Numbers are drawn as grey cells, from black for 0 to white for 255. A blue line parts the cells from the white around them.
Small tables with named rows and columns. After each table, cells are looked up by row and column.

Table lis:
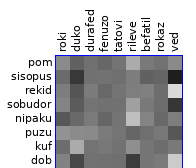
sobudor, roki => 132
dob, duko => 71
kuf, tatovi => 114
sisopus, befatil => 97
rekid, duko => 85
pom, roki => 139
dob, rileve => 60
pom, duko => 97
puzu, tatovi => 117
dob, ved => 203
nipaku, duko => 105
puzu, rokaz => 120
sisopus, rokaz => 101
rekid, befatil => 128
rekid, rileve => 126
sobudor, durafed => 115
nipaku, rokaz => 105
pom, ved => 138
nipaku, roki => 88
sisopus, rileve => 125

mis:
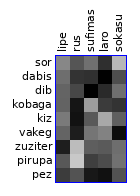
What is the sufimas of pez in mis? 24
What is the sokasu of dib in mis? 111
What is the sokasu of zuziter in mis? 110
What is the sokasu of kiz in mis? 95
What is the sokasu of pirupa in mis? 113
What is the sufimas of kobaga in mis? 157
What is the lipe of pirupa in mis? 88
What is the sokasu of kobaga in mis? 51

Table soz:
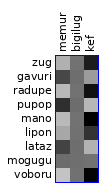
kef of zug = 28
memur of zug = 176
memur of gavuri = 71
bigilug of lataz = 110
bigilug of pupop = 109
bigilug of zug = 114
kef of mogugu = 114
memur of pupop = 47
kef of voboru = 4
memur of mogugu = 109

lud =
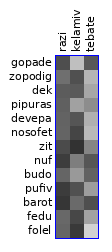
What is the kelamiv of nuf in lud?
126
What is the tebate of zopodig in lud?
181
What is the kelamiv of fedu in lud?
71
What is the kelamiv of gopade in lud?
191
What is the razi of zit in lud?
75
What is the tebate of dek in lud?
167
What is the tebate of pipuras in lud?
141
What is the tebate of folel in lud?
210
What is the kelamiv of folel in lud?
57
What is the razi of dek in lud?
92
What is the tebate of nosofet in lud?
185
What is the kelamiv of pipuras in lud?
161
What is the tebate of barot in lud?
79
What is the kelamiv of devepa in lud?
85
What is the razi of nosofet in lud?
100
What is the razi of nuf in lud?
61
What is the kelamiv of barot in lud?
106
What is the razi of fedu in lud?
104
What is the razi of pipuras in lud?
96

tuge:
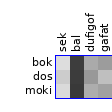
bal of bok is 61
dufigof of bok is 170
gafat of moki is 161
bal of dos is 60
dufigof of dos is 152
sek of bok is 221
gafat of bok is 156
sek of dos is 204
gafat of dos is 191
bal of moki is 57
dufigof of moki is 173
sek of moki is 218

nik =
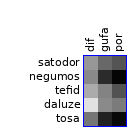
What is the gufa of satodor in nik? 104
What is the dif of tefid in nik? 171
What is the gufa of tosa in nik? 33
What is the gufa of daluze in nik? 138
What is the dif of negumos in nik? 137
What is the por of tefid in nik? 82
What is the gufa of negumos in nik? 43
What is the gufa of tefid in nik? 131
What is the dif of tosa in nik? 118

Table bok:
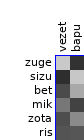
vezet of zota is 78
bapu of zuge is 50
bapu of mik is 66
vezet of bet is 75
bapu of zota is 138
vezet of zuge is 201
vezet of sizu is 46
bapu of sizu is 199
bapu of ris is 86
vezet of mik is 119
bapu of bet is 169
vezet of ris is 84

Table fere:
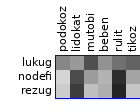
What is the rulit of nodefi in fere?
45
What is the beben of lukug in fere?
146
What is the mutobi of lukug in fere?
79
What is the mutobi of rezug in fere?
192
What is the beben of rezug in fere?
174
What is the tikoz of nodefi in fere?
164
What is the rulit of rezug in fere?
35
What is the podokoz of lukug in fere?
134
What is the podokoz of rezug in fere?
205
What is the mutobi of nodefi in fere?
156
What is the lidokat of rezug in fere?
60
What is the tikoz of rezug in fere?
198
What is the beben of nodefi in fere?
179
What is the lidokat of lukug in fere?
153
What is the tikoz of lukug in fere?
99
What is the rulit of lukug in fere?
113

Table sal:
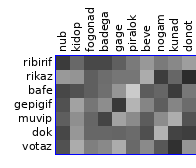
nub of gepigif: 81
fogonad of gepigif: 118
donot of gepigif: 108
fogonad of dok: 103
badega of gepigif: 141
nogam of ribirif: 122
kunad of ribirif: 136
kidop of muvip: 143
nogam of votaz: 87
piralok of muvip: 139
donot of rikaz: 43
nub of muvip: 94
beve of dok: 79
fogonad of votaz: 127
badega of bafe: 111
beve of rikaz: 172
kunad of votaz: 48
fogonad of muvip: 102

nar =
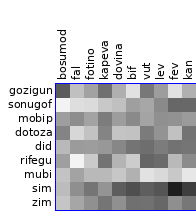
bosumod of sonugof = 243
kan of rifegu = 139
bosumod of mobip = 158
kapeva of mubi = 185
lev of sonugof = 138
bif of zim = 112
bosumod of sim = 188
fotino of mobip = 163
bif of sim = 79
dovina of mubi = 199
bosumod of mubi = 195
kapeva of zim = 117
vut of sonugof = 167
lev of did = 124
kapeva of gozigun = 112
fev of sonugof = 103
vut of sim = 94
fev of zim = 143
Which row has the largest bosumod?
sonugof

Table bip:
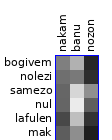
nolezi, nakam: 111
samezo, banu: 214
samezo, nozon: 143
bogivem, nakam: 127
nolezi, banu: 121
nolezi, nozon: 45
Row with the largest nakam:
bogivem

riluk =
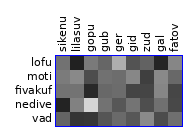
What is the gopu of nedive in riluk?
213
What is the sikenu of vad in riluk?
100
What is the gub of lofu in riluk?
102
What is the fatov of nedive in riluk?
72
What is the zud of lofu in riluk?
98
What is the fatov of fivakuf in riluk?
70
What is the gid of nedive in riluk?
116
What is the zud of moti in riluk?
63
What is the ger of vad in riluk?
106
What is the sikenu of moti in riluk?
123
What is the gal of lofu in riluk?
37
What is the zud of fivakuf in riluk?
69
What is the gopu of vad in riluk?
54
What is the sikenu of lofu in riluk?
114
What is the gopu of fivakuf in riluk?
41
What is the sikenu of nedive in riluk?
35

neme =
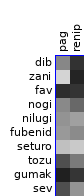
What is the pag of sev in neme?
79
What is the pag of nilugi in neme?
147
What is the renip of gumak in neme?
53
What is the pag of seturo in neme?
192
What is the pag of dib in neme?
135
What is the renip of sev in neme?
148
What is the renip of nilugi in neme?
160
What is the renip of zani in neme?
36
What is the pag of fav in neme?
45
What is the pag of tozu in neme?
79
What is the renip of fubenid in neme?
139
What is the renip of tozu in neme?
122
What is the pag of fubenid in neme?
153
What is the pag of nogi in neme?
137

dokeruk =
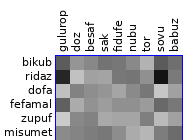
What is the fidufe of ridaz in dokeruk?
120
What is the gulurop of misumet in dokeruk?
139
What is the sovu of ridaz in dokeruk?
20
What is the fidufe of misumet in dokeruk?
141
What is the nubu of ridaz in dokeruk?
117
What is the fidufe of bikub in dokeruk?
119
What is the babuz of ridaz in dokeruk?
122
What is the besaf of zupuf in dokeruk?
130
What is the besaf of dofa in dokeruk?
142
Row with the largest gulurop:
zupuf

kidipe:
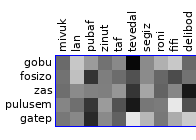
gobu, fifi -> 200
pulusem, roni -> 123
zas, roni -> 99
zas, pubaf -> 129
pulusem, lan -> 111
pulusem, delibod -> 80
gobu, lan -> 199
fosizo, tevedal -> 81
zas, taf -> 150
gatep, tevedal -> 231
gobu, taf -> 137
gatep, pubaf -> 41
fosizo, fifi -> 76

